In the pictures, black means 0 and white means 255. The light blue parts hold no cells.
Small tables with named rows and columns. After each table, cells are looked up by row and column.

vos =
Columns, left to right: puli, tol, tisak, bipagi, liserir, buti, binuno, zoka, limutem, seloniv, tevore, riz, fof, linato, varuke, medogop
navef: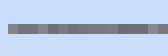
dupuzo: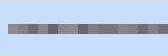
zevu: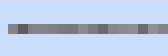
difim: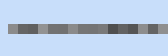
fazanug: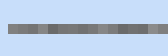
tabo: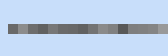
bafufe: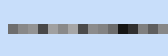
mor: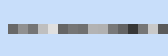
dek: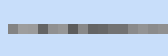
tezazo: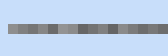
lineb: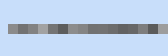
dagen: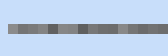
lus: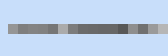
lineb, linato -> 125
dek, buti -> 150
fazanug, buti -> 117
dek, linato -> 147
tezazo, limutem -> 115
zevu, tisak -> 130
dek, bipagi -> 100
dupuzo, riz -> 134
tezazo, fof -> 123
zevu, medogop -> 131
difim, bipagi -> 146
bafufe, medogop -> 135
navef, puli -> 132
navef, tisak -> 119
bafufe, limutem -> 139

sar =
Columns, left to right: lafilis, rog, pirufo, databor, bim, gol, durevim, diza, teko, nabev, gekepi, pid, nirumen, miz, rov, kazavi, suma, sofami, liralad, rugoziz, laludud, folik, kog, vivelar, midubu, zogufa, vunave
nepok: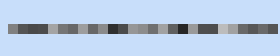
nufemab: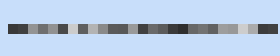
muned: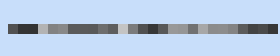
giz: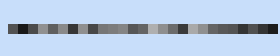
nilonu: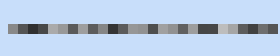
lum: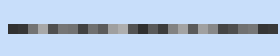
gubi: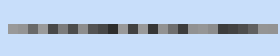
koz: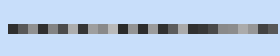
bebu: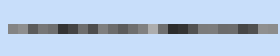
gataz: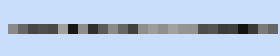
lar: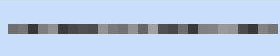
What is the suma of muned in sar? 152
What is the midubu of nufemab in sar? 171
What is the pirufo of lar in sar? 55
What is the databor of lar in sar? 126
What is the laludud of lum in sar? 135
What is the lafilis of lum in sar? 49
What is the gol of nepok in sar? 117
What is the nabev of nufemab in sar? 137
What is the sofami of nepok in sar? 38
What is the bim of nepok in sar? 164
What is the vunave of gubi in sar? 147
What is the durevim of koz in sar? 173
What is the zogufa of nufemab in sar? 60
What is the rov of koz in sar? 155
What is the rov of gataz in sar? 156

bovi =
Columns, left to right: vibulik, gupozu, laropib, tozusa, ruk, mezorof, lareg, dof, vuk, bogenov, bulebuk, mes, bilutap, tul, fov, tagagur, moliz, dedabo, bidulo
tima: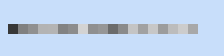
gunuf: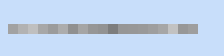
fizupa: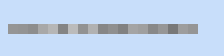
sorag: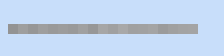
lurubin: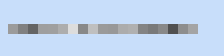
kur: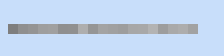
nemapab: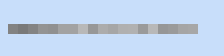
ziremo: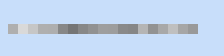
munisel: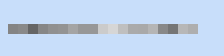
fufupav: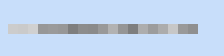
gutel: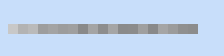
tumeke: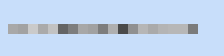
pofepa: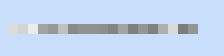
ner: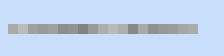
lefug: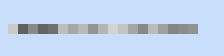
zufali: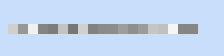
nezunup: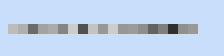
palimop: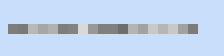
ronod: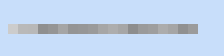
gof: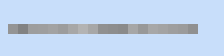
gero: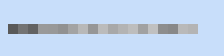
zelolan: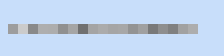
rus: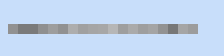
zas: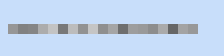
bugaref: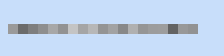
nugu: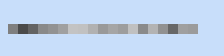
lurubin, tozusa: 158
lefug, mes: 196
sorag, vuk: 151
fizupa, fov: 136
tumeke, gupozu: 162
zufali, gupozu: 151
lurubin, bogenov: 154
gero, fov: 192
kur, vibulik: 126
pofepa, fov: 128
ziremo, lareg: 117
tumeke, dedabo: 183
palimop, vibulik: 125
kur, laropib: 148
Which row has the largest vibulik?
pofepa

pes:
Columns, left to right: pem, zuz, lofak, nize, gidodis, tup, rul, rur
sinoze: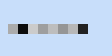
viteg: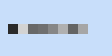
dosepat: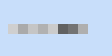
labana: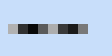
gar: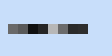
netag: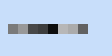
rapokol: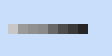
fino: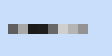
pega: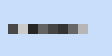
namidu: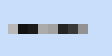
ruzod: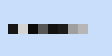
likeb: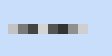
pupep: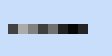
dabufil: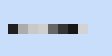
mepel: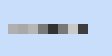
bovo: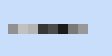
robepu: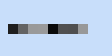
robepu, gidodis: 10
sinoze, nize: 158
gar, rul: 42
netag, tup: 183
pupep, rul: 6
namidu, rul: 57
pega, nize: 99
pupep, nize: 63
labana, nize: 90
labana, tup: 57
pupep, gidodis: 112

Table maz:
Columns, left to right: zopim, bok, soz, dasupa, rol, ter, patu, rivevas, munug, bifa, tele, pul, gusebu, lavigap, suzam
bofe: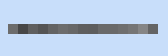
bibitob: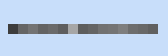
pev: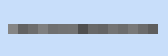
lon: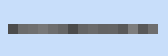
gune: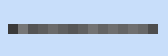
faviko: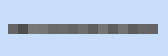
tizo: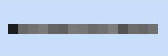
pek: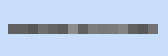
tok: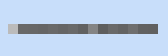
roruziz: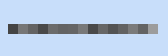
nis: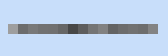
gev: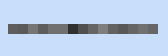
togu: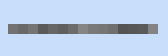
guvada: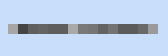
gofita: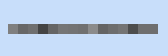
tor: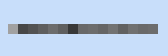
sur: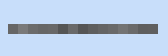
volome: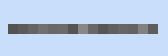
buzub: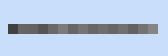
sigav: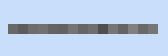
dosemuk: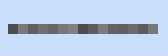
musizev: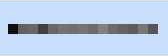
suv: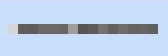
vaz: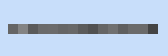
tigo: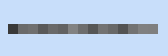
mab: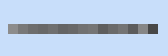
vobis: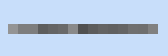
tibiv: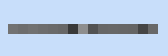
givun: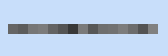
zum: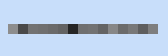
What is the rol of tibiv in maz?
106
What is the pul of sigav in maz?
100
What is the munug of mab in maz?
117
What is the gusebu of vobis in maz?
111
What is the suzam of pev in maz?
94
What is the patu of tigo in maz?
130
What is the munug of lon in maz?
106
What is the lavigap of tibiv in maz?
69
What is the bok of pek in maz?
97
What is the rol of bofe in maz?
99
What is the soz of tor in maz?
82

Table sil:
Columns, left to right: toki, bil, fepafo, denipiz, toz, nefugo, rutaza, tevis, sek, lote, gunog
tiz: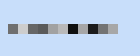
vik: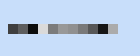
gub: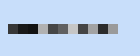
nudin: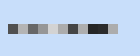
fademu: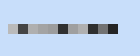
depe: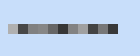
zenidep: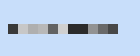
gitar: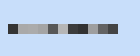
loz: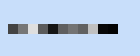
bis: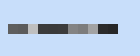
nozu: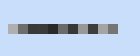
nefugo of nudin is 172
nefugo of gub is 96
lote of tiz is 115
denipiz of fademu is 163
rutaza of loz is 115
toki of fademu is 186
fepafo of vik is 12
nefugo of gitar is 182
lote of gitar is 99
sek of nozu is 61

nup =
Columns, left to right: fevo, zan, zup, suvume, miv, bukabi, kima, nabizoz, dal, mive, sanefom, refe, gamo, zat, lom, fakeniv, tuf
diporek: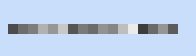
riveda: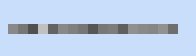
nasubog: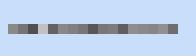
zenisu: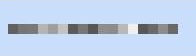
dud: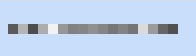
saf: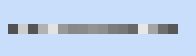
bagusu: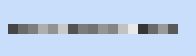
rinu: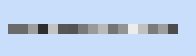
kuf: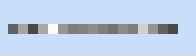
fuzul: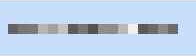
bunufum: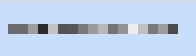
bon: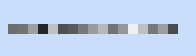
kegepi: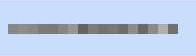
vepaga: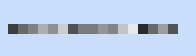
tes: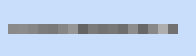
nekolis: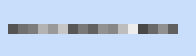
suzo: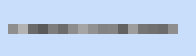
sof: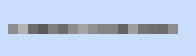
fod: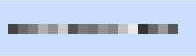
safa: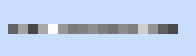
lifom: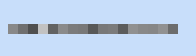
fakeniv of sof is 108
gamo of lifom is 144
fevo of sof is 141
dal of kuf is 141
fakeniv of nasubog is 144
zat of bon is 191
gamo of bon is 240

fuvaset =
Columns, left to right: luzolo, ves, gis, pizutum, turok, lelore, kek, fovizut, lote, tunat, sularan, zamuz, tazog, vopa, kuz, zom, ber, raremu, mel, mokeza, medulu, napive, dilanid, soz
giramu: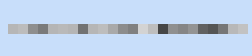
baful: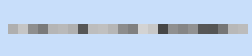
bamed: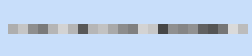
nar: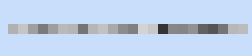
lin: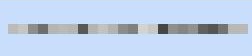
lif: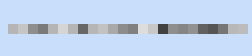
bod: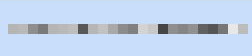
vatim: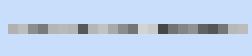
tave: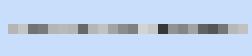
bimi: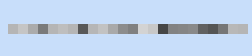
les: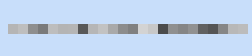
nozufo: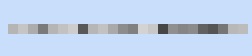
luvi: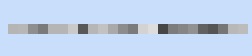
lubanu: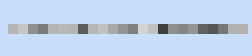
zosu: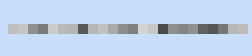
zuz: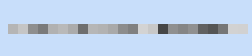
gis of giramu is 142
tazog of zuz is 128
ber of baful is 143
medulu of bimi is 85
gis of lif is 142
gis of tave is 115
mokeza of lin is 97
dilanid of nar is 184
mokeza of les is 97
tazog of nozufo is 128
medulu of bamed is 85
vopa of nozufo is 211
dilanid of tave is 184
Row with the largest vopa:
lif

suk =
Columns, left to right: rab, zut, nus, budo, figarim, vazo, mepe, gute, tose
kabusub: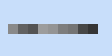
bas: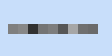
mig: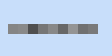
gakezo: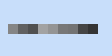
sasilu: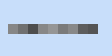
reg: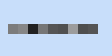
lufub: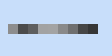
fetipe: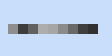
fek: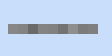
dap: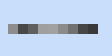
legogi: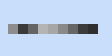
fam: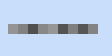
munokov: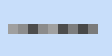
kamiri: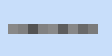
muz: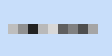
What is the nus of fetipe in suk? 97
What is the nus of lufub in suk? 94
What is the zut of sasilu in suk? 112
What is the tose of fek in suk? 127
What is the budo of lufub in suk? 162
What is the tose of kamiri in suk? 123
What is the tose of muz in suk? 165
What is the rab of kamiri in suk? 136
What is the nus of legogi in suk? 100
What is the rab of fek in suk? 135
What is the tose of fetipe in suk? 49
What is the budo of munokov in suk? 139
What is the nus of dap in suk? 95
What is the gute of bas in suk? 111
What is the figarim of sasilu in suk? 149
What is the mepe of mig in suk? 148

